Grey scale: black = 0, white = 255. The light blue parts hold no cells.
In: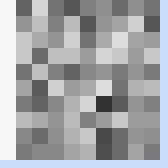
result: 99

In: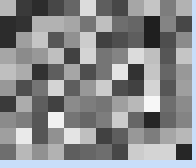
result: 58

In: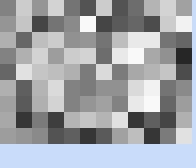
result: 204

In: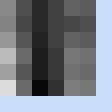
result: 79

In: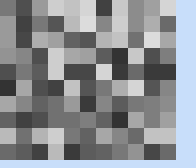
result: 79

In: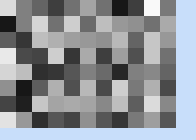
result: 128
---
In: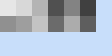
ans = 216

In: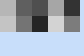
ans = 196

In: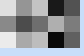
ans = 223

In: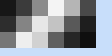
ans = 238

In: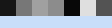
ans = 160

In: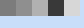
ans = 177

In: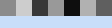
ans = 177
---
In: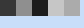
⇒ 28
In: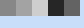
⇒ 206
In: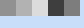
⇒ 220
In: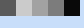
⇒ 162
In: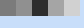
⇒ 45
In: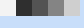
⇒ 83
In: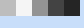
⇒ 147
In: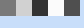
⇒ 51
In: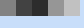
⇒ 44
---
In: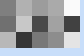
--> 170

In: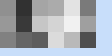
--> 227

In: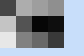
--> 158

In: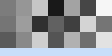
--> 70

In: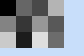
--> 73

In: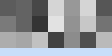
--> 213

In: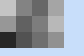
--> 103

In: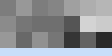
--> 174
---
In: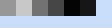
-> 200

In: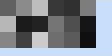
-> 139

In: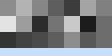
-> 179

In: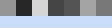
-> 39

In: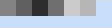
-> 96

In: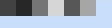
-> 39

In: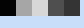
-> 166

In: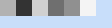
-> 51

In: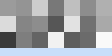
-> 148
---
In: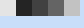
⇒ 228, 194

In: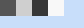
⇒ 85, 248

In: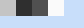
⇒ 196, 250

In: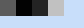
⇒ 91, 193

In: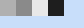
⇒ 176, 30

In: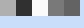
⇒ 175, 99

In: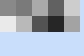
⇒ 137, 163

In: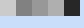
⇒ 203, 39

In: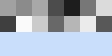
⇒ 161, 88

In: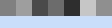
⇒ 128, 143
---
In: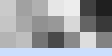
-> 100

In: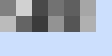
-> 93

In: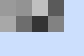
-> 191

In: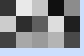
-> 219

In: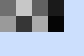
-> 96

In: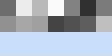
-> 48

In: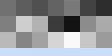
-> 140

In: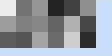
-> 177

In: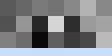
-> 155
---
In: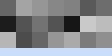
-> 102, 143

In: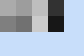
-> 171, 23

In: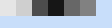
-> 229, 129

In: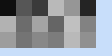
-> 15, 144

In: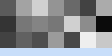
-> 91, 200

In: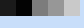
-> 26, 201

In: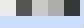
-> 234, 55

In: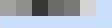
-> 162, 212
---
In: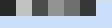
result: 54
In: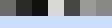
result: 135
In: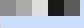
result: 90
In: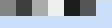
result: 85
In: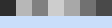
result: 72
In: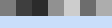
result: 172
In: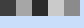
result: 138
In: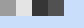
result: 81
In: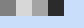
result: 43
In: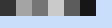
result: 21
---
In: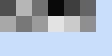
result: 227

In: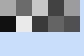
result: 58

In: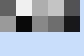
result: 136

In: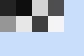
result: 231

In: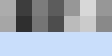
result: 187

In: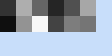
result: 67

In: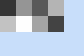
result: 254
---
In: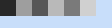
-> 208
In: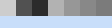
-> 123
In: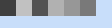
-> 121
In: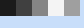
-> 159
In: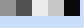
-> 10
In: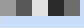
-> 108
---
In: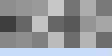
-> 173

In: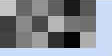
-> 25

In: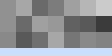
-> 182

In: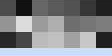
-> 54

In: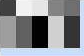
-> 131

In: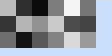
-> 244
